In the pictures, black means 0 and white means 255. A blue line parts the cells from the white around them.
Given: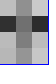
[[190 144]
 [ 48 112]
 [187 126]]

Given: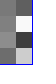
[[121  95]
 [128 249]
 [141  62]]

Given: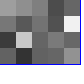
[[158 143]
 [119  88]
 [ 59 200]]

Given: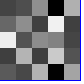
[[ 68  78]
 [103 142]
 [238  82]]

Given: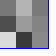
[[120 180]
 [ 78 155]
 [218  58]]

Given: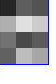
[[ 38  94]
 [175 224]
 [114  73]]

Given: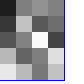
[[ 30 127]
 [ 55 194]
 [ 85 130]]
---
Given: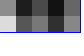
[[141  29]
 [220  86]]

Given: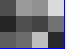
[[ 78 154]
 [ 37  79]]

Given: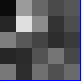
[[ 11 155]
 [ 38 223]]

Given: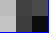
[[188  65]
 [196  61]]

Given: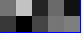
[[116 194]
 [ 56   0]]

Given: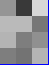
[[149  57]
 [186 186]]

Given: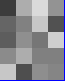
[[ 60 173]
 [101 129]]

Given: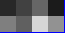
[[ 40  65]
 [127  96]]
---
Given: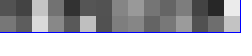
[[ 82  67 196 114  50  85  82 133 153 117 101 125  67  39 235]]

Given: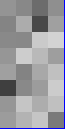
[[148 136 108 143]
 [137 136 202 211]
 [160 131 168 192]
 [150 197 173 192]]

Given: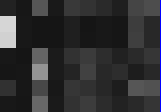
[[ 34  23  86  25  57  51  42  31  69  77]
 [209  24  21  21  31  22  24  22  63  40]
 [ 22  23 148  27  36  65  40  45  29  40]
 [ 24  22 103  26  50  60  44  34  41  53]]

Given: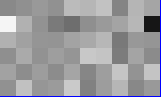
[[137 144 153 145 187 182 194 132 181 165]
 [177 161 149 148 163 169 183 121 152 149]
 [162 141 157 140 165 134 158 197 147 196]]

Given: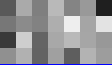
[[ 89 170 127 185 132 153  31]
 [ 57 206 100 168 185 166 152]]

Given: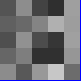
[[ 84 141  67  47 159]
 [ 79 145  76  54 160]
 [140  88 152 199 108]]
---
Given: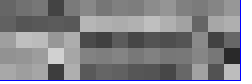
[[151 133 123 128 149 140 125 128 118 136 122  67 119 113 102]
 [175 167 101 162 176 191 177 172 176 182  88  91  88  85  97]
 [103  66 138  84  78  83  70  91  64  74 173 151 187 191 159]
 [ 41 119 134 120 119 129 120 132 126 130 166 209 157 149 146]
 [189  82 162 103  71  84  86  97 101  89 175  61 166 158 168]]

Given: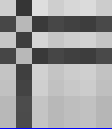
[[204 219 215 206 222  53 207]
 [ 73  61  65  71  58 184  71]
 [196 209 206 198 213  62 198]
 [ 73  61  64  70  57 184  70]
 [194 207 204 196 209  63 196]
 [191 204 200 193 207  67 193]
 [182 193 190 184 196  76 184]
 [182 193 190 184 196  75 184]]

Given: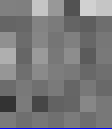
[[197 209  82 152 197 127 128]
 [110  94 100 123 131 103 101]
 [119 103 128 117 134 108 144]
 [121  91 141 120 154 102 175]
 [111 104 121 125 138 111 150]
 [105 120 102 122 112 121 108]
 [120 135 101  98  70 123  51]
 [120 110 123 112 119 111 123]]

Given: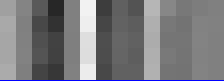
[[128 125 120 135 182  83  96  61 242 128  39  89 132 160]
 [129 130 115 120 175  93  98  70 238 128  50  72 128 169]
 [128 131 117 117 172  97 102  78 222 127  66  80 129 166]
 [128 130 116 121 175  94 101  77 221 127  65  84 130 166]
 [128 131 115 116 177  97  97  72 236 129  55  68 127 171]]

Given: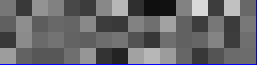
[[104 193  61 217 130  17  15  47 183 136  60  72 129 147  57 119]
 [120  59 119  61  97 162 111 130  57  60 137 101 104  93 142  96]
 [111  61 132 102  97 111  55  82 116 109  95  99 115 106 139  57]
 [108 107  84  56 102 156 183 162  35  51 150 111  87  87  98 157]]

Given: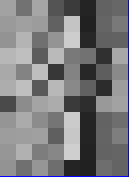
[[103  98  36  59  84 166 114 162]
 [121 101  33 196  97 156 160 154]
 [ 98  97  39 205 148 112 180 147]
 [168  48 114 121 186  92 191 183]
 [138  94  39 131  55 190 131 169]
 [157  44  97 137 184  89 191 173]
 [162 153  45  58 172 164 140  74]
 [110  99  36 203 117 140 171 149]
 [126 100  36 199  95 160 158 157]
 [101  99  34 207 135 125 177 150]
 [100 110  33  36 110 150 112 147]]
